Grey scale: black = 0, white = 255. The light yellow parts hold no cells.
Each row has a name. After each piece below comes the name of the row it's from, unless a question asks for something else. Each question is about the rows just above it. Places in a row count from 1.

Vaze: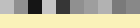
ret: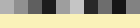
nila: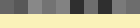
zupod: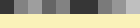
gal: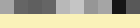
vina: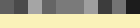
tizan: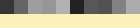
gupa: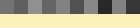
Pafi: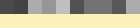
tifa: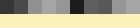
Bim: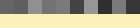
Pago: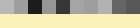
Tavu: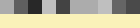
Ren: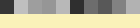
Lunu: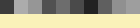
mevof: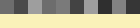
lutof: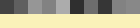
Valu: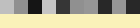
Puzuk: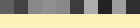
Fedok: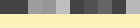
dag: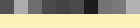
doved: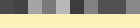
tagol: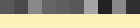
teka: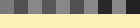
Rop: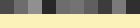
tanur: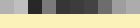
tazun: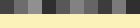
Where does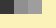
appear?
Vaze
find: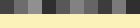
tazun
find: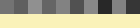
gupa
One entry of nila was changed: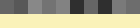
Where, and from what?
7, [109]

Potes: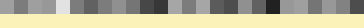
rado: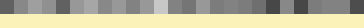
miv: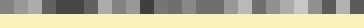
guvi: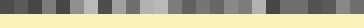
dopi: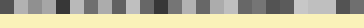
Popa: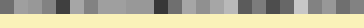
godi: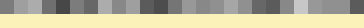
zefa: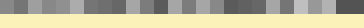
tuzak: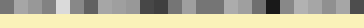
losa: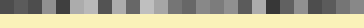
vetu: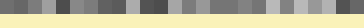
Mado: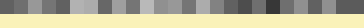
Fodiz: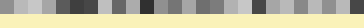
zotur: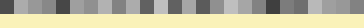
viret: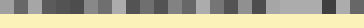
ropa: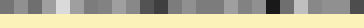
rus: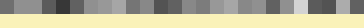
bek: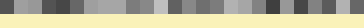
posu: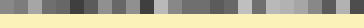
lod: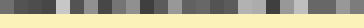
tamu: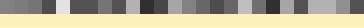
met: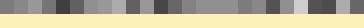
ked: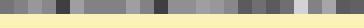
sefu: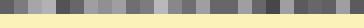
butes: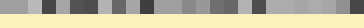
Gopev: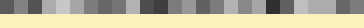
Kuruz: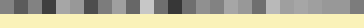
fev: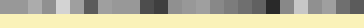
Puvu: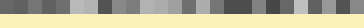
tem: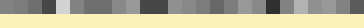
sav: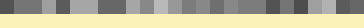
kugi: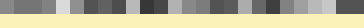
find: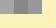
rado
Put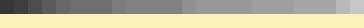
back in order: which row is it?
Popa
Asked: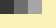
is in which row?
Popa
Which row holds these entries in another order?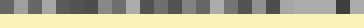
viret
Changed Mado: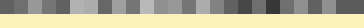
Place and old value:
18, [77]
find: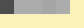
butes
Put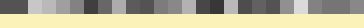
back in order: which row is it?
kugi

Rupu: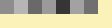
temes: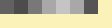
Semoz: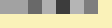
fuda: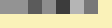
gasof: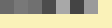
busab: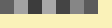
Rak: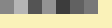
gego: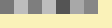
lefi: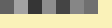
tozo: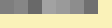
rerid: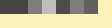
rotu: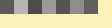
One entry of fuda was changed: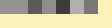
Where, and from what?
6, [181]
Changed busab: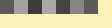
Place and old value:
1, [97]
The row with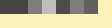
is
rerid
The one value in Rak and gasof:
[120]
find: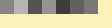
Rak

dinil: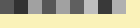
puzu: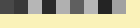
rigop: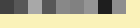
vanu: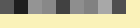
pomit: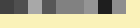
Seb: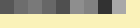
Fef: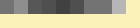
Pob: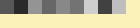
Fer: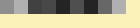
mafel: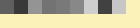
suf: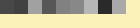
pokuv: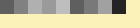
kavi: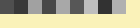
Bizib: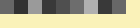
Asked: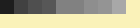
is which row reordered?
pomit
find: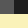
vanu
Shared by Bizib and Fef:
[79]
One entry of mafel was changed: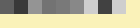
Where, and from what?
9, [198]

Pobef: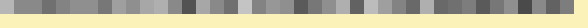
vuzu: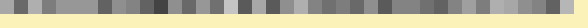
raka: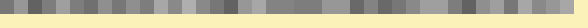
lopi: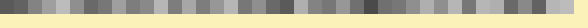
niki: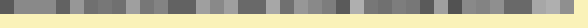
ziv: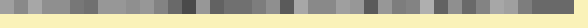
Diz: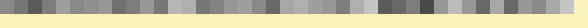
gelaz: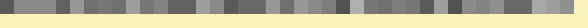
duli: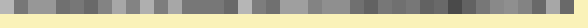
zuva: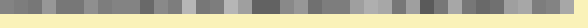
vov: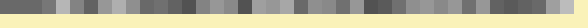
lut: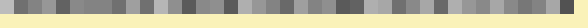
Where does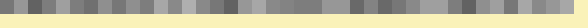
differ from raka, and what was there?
20, [131]
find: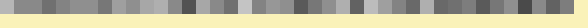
Pobef
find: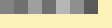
lut
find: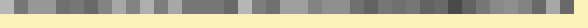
duli

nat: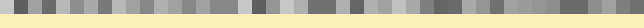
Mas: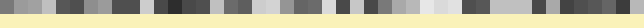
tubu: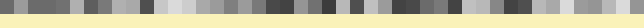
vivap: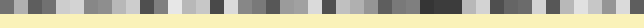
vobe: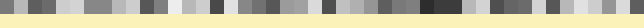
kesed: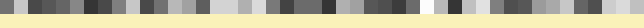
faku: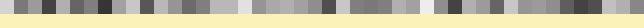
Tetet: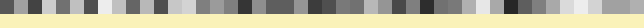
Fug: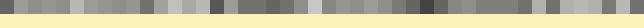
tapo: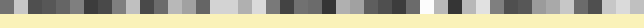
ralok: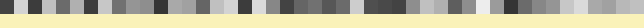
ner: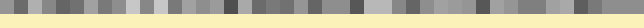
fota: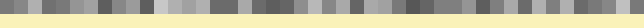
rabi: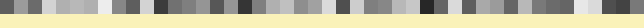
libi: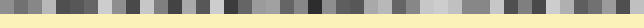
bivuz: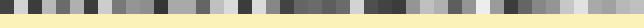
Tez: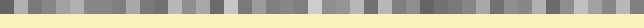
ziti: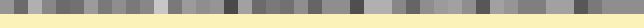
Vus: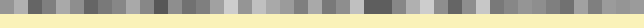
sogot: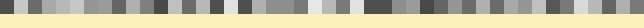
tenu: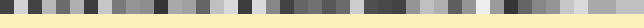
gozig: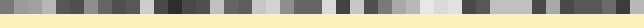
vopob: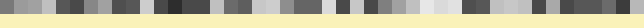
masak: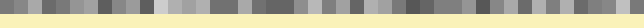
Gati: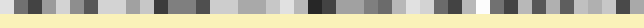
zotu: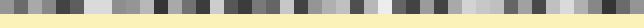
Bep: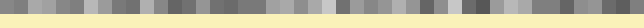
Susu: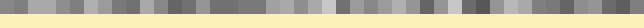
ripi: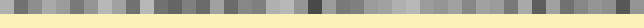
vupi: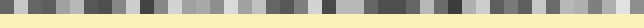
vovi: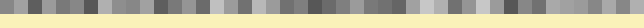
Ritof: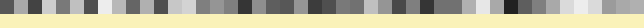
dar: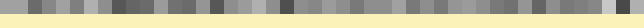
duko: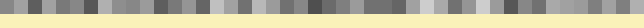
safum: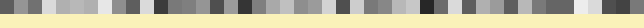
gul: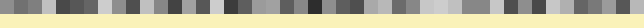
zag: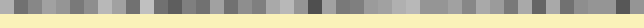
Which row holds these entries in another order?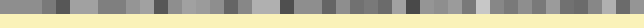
ziti
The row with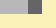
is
vupi
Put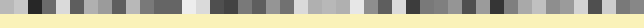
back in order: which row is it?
safum
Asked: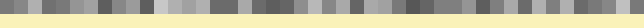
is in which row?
fota
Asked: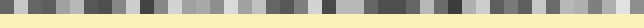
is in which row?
vupi
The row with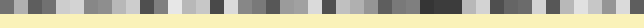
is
vivap
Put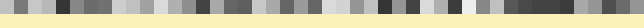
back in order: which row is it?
tenu

